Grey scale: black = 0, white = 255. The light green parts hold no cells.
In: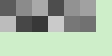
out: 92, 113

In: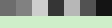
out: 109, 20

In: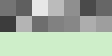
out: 116, 158

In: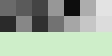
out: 106, 220

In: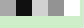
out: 168, 254

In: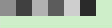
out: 142, 42

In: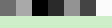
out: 110, 251

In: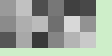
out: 154, 201

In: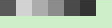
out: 89, 51

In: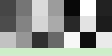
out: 70, 234
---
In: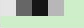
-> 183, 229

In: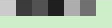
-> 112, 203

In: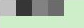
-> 107, 193

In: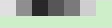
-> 206, 224

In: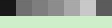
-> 91, 24

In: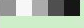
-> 22, 148

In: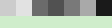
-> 25, 204

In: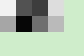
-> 221, 165
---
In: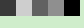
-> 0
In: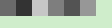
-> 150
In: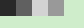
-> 153
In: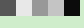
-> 10
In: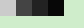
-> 7
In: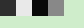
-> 135
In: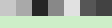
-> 66
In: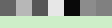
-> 128
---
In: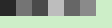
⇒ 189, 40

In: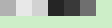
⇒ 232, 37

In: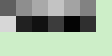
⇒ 215, 4

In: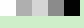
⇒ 254, 2

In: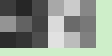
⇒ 225, 38

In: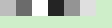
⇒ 254, 36

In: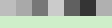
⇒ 203, 52

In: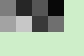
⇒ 199, 8

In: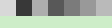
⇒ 215, 56

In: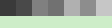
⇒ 197, 58
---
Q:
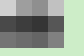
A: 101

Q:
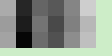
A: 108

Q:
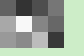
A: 189

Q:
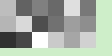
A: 254

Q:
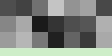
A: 120

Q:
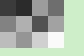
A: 208
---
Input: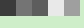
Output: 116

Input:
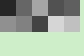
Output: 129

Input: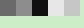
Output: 140

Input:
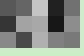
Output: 73

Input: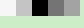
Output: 196

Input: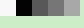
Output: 4

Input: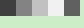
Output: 130

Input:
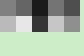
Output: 230

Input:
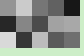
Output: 54

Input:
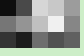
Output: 28
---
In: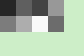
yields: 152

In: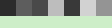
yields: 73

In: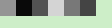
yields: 9

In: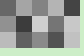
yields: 187

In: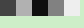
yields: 67

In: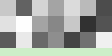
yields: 105
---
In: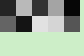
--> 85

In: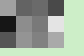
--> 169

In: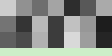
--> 37

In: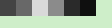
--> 15

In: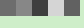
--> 97

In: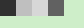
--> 97

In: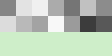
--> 88
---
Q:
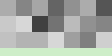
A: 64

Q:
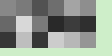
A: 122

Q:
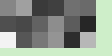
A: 98

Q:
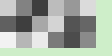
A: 168

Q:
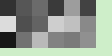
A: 99

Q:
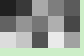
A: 118

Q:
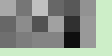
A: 82

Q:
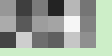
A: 157
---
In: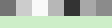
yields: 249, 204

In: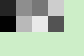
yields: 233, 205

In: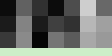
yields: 206, 183

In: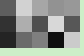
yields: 216, 210

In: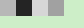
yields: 214, 183

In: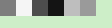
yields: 245, 190

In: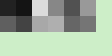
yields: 219, 175

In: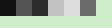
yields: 221, 194

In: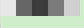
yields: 231, 208

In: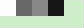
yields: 253, 135
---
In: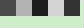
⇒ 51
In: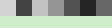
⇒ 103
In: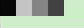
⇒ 65
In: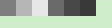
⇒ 57
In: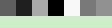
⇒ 145
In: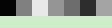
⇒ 164
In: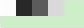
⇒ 217
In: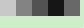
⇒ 104
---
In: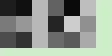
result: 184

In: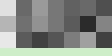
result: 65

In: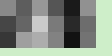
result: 173

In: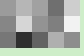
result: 99

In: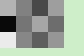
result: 94

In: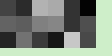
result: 59
